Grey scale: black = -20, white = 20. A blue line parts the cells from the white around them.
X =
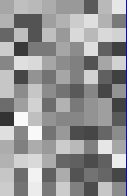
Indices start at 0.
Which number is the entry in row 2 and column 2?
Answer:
-7
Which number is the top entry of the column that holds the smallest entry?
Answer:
6
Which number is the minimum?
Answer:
-12
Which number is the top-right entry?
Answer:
16
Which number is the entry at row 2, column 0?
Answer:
-4
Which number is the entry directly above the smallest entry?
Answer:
-3
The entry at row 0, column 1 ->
10
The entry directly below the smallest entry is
15
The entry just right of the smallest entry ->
19
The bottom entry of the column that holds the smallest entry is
12
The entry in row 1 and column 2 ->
-7
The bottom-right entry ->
2
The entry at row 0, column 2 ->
9
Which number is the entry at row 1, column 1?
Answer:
-7
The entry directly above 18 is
14
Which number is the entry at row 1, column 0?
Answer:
8
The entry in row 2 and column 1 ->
10
